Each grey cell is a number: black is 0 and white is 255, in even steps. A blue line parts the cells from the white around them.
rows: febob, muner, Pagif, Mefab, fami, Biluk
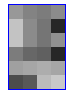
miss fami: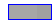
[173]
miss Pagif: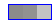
[117]
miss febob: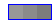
[131]

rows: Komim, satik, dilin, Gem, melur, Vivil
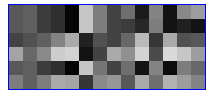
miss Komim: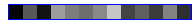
[27]
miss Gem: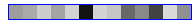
[75]
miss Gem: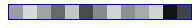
[205]
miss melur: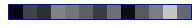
[19]
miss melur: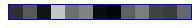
[117]
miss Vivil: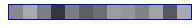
[178]
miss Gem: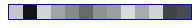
[205]

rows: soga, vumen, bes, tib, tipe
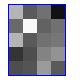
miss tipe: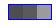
[84]
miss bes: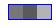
[113]
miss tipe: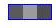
[84]
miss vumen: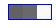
[113]
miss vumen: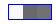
[98]
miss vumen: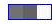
[105]

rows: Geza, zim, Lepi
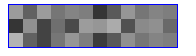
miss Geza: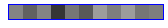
[150]
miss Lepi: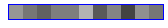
[60]
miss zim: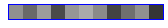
[81]
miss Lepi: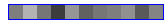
[67]
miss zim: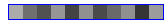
[138]

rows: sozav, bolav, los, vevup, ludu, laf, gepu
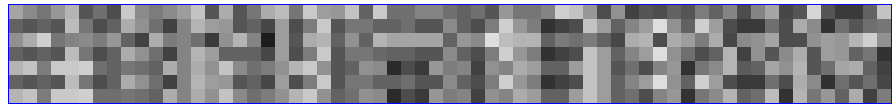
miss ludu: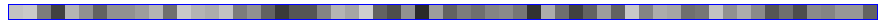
[91]
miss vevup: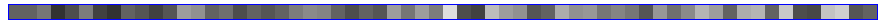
[104]

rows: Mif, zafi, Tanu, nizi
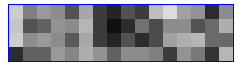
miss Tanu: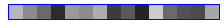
[161]
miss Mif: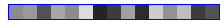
[127]
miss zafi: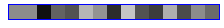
[113]
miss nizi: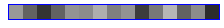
[134]
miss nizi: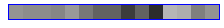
[52]
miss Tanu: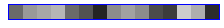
[90]
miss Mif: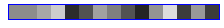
[189]

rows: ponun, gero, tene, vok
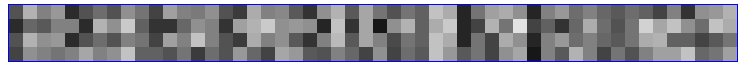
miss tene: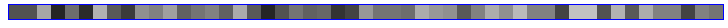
[74]
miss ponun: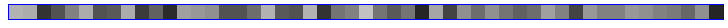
[136]
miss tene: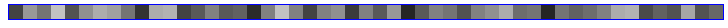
[186]
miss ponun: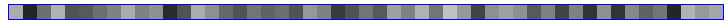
[122]

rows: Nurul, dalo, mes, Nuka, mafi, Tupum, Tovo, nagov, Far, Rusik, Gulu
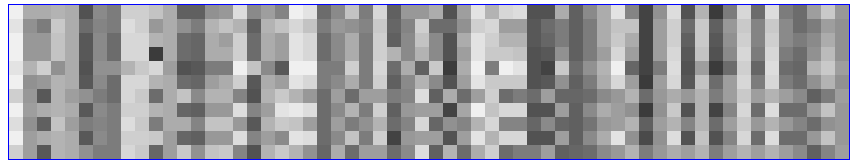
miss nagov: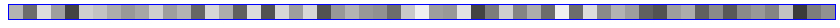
[233]
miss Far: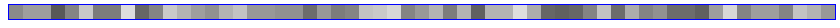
[116]
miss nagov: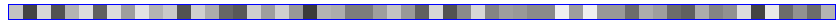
[166]
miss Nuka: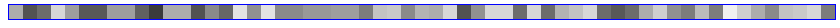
[67]
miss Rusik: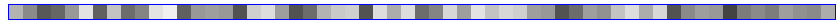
[74]
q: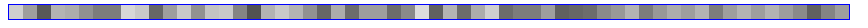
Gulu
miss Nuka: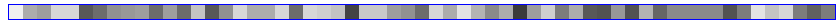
[187]

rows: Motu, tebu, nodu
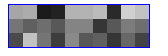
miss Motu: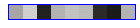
[172]
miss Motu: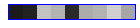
[187]
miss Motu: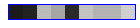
[172]
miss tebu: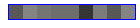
[96]
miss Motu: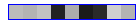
[166]
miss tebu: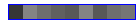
[124]
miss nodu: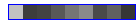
[103]

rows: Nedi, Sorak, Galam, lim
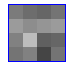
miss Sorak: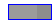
[149]
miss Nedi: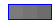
[102]
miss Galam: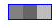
[96]
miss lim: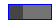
[129]
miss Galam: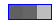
[129]
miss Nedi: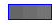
[123]

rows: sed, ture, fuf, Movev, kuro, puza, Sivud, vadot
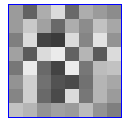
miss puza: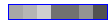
[74]
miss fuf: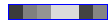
[227]
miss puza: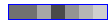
[82]

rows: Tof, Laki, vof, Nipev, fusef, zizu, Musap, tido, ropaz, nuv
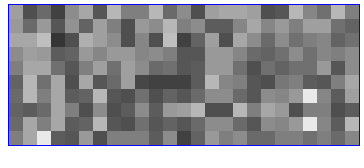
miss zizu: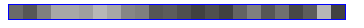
[119]
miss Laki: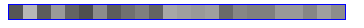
[146]
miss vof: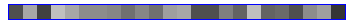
[175]
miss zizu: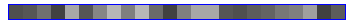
[71]

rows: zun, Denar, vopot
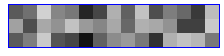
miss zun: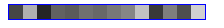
[188]
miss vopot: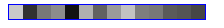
[182]

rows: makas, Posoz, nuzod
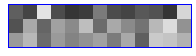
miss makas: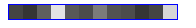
[60]
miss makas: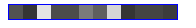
[88]

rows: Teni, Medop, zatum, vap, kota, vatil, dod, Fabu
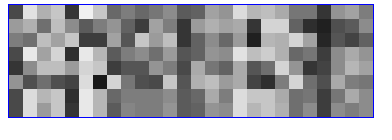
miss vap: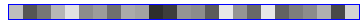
[205]
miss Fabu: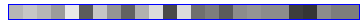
[133]

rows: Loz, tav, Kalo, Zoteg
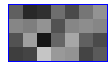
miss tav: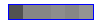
[126]
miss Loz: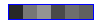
[48]
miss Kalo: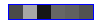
[159]
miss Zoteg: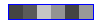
[62]
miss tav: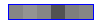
[141]
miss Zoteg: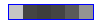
[153]
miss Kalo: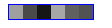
[102]

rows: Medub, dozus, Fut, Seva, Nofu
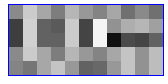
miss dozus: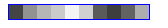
[160]
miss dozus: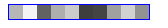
[90]

